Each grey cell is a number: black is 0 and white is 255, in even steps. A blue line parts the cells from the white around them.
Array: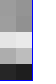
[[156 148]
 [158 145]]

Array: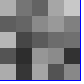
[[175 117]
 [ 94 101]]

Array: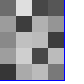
[[108 223]
 [156  61]]

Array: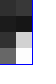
[[47 56]
 [27 22]]

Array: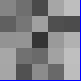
[[133 111]
 [ 96 118]]

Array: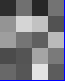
[[ 45 112]
 [148 213]]

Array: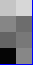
[[197 215]
 [134 109]]

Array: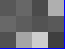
[[ 88 103]
 [104  93]]
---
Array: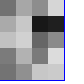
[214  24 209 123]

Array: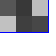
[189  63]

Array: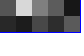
[23 45]

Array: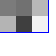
[184  63]

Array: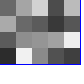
[187  57 149 241]

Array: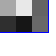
[100  22]

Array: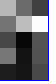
[ 64 189  70]

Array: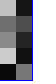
[ 20 110]
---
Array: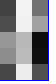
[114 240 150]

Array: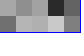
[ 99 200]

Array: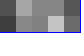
[ 85 196]

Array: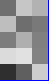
[178 110 125]

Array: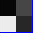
[ 70 236]

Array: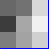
[216 167 125]

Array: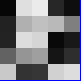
[ 14 185 213 149 201]

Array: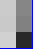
[134 201]

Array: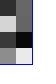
[103 213]
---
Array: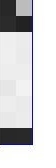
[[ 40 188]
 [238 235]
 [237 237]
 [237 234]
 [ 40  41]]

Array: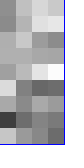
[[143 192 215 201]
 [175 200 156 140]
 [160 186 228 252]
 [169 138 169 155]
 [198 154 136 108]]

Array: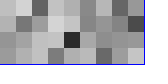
[[191 211  99 194 176 137 183 102 152]
 [149 163 192 195  42 168 142 148 152]]

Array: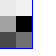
[[235 240]
 [ 73 114]]

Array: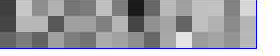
[[ 64 199 142 177 117 123 192 124  26 103 186 160 191 193 130 215]
 [101 124  99 159 125 116 171 162 142 103 168 227 156 164 147 184]]

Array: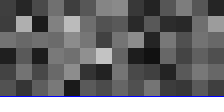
[[ 63  38  74 112  62  87 133 138  56  35  86 125  86  37]
 [115 104 112 107 140 118  65 116 140  36 120  80 115 104]
 [ 67 115  72 105 141  51  34 117  73  64  35  89 120 103]]

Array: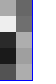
[[170 103]
 [ 42 174]
 [ 83 173]]

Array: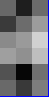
[[104  30 107]
 [138 154 209]
 [ 82   6 112]]
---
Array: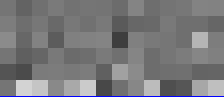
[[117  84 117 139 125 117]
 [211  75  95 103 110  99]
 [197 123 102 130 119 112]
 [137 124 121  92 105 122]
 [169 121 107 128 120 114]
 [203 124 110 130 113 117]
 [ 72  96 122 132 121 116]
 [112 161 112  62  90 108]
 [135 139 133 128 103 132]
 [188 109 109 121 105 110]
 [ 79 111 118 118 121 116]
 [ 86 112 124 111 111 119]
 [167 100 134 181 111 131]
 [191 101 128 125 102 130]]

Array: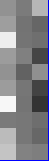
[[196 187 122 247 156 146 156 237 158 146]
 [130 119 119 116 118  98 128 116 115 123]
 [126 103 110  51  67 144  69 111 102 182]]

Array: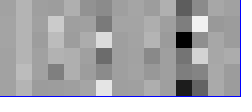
[[162 162 162 164 164 162]
 [180 188 180 180 180 180]
 [156 161 161 157 161 159]
 [157 127 178 188 203 157]
 [159 175 175 157 159 175]
 [165 157 160 172 160 146]
 [229 139 108 219 122 139]
 [159 159 159 159 164 159]
 [160 163 162 163 164 165]
 [174 152 137 180 174 157]
 [159 159 159 155 159 176]
 [ 28 126 116   1 126  93]
 [ 99 132 211 143 241 139]
 [170 169 167 167 153 167]
 [156 156 172 156 156 161]]

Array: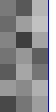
[[ 72 154  91 116 132 107 122]
 [118 138 166 151  62 158  88]
 [158 176 117  94 164 193 181]]

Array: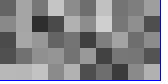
[[184  80  75 137 100]
 [183 113 167 165 165]
 [195 144 151  46 119]
 [139 149 100  74 197]
 [178 115 116 177 140]
 [ 78 153  63 141 110]
 [110  66 127 207 193]
 [ 59 119 163 119 116]
 [138 118 110 143 126]
 [177  83 140  78 158]]

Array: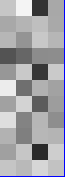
[[197 160 178 222 161 236 151  83 182 168 198]
 [185 198 127 131 211 111 201 102 148 180 244]
 [214  42 183 182  92 177  55 140 200 191  51]
 [194 206 180 142 157 162 202 141 182 169 168]]

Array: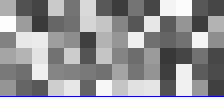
[[149 121 165 130 253 174]
 [101 111 180 232 156  81]
 [ 88 240 227 235  58  68]
 [206 133 114 158 102 202]
 [231 129 204 141 112 116]
 [100 121  84  63 213 217]
 [247 113 197 179 197  88]
 [197 164 132 150 133  60]
 [225 117 109 239  86 116]
 [229 148 155 112 231  70]
 [ 81  62  56 100  91 244]
 [241 240  69 114 149 252]
 [152  92 114 244  60  87]
 [ 64  75  71 142 179  70]]

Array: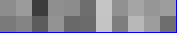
[[122 141]
 [132 155]
 [ 92  60]
 [147 143]
 [105 140]
 [107 110]
 [196 197]
 [126 145]
 [184 165]
 [157 150]
 [110 157]]
